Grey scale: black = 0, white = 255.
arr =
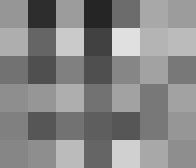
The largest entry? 224
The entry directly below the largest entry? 134
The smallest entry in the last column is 120
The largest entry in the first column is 174
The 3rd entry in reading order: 156
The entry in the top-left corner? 150
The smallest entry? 37
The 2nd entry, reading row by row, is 45
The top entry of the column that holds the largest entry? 108
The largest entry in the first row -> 168
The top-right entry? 156
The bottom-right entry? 142
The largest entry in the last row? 208

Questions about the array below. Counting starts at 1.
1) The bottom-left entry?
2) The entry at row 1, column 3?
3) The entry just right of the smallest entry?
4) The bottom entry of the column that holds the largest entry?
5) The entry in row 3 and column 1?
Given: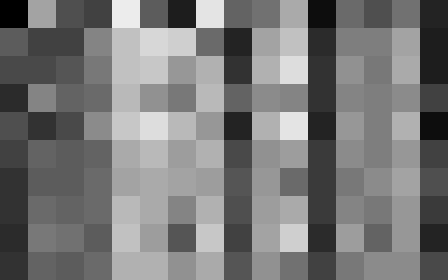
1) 50
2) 79
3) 163
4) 177
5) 73

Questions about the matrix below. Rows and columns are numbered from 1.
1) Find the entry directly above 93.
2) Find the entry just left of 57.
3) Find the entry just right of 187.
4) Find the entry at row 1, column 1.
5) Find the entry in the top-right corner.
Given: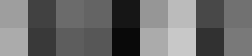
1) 107
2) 171
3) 72
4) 158
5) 113

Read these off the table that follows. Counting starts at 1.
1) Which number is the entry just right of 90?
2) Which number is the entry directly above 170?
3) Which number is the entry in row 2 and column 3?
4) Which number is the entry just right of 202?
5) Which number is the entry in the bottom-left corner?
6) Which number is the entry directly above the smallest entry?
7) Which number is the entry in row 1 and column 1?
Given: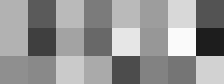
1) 186
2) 104
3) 163
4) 170
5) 143
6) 83
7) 178

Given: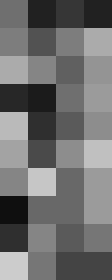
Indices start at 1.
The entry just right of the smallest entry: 104
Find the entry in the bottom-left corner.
204
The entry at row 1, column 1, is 111
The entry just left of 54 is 33
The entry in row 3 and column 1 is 171
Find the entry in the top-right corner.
33
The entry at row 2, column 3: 125
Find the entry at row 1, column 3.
54
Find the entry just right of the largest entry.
118
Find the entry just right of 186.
47
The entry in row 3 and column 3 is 96
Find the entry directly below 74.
198

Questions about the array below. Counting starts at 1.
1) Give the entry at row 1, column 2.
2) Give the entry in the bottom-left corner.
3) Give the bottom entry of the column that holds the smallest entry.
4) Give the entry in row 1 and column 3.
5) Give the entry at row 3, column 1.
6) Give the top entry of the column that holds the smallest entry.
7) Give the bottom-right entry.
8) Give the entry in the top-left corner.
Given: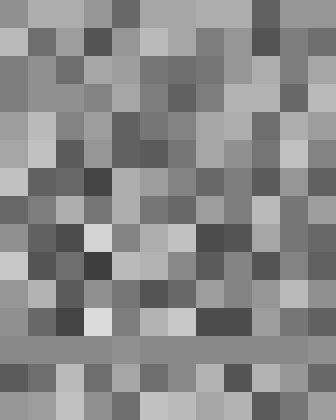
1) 173
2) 150
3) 144
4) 173
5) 125
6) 150
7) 157
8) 144

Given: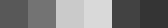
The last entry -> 52
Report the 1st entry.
88

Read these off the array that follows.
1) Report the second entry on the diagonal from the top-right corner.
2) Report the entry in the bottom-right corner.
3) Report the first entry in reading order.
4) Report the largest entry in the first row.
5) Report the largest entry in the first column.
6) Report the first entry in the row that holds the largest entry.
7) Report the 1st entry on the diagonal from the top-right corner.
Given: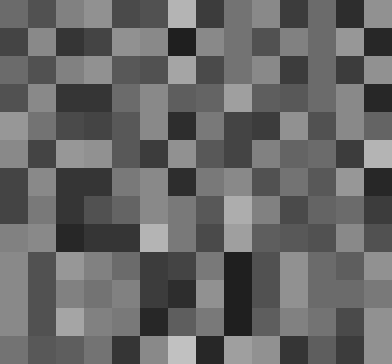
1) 151
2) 145
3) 107
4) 180
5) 151
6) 115
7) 145

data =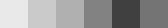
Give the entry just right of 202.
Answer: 176
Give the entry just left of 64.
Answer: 130

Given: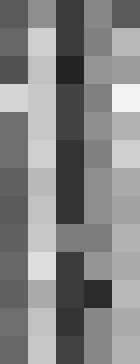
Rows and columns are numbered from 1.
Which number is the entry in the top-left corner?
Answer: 90
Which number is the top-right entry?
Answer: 90
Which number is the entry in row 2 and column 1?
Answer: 103
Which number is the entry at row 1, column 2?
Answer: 142
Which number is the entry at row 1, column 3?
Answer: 59
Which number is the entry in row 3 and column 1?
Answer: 82
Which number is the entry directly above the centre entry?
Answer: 51
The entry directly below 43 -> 135
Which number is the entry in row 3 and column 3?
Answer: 35
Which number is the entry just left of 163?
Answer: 142
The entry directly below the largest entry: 178
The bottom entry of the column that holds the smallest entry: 67
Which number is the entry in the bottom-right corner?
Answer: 178
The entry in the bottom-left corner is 103
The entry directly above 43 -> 149
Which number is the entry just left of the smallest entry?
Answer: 193
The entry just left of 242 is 129
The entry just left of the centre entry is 185
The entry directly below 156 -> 242

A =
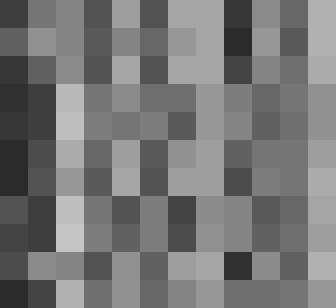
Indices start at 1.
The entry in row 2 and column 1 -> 97
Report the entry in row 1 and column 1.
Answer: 62
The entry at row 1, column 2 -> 117
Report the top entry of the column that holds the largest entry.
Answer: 132
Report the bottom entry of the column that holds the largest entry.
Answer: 177
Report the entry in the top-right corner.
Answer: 177
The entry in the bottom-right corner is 151
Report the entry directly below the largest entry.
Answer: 132
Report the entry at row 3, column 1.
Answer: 55
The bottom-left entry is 43
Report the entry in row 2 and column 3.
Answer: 132
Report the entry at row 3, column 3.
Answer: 139
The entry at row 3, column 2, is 97
